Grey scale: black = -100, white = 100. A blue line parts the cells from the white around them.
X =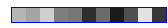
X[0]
42
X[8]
-38
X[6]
-16
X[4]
-7

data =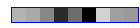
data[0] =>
40
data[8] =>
21
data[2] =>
6

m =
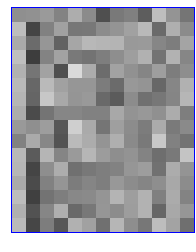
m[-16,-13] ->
12
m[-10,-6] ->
-29
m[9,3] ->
-35
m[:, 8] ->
[0, 26, 20, 24, 14, 19, 10, 15, 10, 8, 15, 18, 10, 24, 23, 11]
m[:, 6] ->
[-38, 10, 42, -1, -15, -3, -18, 1, -8, 16, 22, -1, -1, 17, 18, -12]
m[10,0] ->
44
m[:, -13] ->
[12, 48, 33, 50, 39, 45, 42, 35, 20, 1, 44, 43, 33, 48, 38, 46]
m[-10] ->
[42, -21, 56, 32, 17, 20, -18, -29, 10, -12, -7, 4, 43]
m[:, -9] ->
[36, -7, 30, -5, 71, 18, 17, 5, 62, 46, 21, -12, -3, 7, -18, 39]
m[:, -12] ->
[14, -47, -16, -52, -8, -19, -21, -41, 12, 33, -29, -46, -41, -50, -36, -45]
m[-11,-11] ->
46
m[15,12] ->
-13
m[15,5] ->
26
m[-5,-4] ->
23
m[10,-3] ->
-14
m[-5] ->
[43, -46, 11, 36, -12, -6, -1, 2, 18, 23, -11, 35, 16]
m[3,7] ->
11
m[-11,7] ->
-16
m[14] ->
[38, -36, 5, 37, -18, -6, 18, 10, 23, 40, -20, 32, 18]
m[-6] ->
[44, -29, 42, 4, 21, 43, 22, 11, 15, 3, -14, -5, 54]
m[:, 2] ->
[21, 1, 18, 3, 27, 46, 56, -9, 23, 6, 42, 11, 1, -10, 5, -2]
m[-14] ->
[33, -16, 18, -23, 30, 44, 42, 41, 20, 21, 5, -2, 29]
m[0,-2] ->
16
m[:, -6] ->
[-5, 16, 41, 11, 27, -16, -29, 32, 25, 37, 11, 2, 19, 41, 10, 43]
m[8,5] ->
33

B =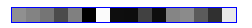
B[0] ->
13
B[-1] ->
82
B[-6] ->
-89
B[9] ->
-49
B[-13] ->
-41
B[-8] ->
-90

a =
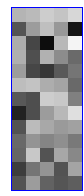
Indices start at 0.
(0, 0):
41
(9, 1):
16
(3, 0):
37
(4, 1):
-45
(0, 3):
54
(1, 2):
50
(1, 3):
19
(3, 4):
-17
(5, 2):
36
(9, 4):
-5
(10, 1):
57
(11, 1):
-8
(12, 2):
-23
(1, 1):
22
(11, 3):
-35
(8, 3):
21
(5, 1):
53
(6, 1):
-39
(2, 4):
91

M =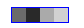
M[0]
-16
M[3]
64
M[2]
33

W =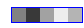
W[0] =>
2
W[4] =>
41

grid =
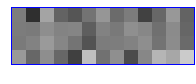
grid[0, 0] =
-2
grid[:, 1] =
[-63, -4, 2, -19]
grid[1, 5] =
-26
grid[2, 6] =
-3
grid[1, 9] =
6
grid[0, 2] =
29
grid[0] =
[-2, -63, 29, -22, -33, -10, 18, -16, -3, -49, -19, 19, -22]
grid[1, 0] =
-3
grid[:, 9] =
[-49, 6, 11, 6]
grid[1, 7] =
-5
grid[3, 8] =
-41

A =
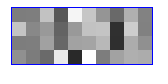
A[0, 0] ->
-2
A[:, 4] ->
[92, 20, 27, -68]
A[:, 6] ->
[17, 54, 44, -2]
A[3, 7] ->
27
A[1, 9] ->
1
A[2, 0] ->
-2
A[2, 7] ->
-63
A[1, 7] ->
-62
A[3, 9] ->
35
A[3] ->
[13, -3, -17, 83, -68, 99, -2, 27, 37, 35]
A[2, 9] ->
13
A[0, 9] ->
2

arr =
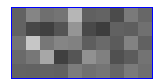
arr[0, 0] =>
-23
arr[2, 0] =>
-9
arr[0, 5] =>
-25
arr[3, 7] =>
-37
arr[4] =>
[-22, -23, -22, -24, -3, -12, -8, -20, -4, -13]
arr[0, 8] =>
-4
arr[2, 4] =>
1
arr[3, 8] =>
-28
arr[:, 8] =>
[-4, -26, 2, -28, -4]
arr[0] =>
[-23, 4, -13, -9, 43, -25, -22, -41, -4, -19]
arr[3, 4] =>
-33
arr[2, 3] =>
4
